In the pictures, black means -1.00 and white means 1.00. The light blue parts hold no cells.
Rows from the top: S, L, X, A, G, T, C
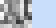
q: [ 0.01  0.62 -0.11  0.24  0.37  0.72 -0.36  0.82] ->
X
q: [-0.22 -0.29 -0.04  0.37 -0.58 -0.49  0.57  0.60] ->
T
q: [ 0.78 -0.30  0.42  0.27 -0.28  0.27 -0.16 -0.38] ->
G

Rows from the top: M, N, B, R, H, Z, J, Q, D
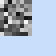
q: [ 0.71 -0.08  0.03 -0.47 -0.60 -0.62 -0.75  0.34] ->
D
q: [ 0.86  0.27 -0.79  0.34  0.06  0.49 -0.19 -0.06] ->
M
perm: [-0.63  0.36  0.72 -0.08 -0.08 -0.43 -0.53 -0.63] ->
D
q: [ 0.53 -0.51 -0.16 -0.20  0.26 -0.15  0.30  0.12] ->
N
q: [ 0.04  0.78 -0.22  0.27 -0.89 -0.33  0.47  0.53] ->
R
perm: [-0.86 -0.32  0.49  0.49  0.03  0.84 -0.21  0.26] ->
R
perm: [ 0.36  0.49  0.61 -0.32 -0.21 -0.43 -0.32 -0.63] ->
Q

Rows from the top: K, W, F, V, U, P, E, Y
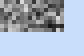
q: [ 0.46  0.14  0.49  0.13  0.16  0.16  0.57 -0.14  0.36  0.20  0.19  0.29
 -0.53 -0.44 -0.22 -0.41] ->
W
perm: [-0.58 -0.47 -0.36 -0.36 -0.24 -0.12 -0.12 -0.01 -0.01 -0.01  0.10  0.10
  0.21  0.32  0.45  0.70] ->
K
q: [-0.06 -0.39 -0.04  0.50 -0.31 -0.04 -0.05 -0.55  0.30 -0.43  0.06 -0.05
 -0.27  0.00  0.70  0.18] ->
U
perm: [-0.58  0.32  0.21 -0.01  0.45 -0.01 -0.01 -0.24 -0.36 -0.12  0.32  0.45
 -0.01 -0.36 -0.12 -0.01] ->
P
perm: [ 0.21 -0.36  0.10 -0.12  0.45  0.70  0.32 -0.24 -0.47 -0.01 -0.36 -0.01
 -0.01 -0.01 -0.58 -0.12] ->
U
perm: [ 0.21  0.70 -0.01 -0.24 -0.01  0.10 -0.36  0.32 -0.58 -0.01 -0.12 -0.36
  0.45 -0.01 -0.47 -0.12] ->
U
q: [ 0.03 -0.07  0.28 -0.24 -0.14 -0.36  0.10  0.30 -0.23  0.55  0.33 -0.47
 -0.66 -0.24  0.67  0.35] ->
P

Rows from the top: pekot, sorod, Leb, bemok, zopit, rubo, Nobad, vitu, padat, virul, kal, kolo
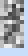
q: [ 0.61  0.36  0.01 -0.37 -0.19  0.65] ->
vitu
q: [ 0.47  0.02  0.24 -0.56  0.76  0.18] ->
sorod
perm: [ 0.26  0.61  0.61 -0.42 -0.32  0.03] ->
bemok
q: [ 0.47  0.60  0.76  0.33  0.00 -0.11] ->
rubo
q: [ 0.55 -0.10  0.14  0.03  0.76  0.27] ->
kal

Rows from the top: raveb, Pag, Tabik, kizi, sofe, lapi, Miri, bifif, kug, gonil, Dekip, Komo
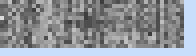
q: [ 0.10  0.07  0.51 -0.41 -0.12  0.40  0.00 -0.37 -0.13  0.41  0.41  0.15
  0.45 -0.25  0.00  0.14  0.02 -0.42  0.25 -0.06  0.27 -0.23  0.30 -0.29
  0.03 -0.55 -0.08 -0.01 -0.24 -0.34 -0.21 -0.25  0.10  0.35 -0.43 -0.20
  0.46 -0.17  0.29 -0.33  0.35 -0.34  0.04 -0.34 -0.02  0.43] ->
raveb
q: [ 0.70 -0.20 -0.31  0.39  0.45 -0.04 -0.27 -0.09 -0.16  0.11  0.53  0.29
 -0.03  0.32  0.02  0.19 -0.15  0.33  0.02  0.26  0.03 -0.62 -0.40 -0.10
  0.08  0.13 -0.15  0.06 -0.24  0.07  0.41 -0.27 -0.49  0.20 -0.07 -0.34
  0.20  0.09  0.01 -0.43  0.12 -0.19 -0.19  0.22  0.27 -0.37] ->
sofe

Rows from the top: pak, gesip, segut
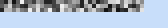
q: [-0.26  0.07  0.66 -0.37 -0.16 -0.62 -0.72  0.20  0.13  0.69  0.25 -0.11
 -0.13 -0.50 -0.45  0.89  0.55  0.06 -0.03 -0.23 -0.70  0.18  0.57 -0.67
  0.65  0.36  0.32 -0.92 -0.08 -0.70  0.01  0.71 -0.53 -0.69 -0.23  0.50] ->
gesip
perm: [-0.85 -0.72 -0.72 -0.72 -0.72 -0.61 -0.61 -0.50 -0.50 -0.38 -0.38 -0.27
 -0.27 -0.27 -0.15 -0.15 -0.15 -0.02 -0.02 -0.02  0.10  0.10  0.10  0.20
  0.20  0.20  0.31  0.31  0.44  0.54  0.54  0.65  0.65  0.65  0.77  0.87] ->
gesip

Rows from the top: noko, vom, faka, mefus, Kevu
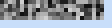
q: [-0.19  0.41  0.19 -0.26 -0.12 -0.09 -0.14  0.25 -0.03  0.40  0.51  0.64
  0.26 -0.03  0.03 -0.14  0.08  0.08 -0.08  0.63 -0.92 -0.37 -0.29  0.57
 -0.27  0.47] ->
Kevu
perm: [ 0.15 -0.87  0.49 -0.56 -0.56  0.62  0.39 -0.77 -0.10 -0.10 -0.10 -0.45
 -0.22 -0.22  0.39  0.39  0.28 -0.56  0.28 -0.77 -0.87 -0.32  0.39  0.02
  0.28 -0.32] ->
mefus
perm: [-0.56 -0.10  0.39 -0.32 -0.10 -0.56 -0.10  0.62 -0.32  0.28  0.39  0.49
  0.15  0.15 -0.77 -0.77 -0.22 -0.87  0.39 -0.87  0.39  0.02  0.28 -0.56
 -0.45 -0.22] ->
faka
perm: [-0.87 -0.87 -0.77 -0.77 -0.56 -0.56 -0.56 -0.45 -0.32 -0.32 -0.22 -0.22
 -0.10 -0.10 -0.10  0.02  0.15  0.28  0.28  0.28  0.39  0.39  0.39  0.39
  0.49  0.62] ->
mefus
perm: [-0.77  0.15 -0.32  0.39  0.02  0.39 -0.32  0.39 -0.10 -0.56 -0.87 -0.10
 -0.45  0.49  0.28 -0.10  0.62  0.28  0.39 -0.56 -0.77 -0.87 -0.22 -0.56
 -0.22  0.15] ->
faka

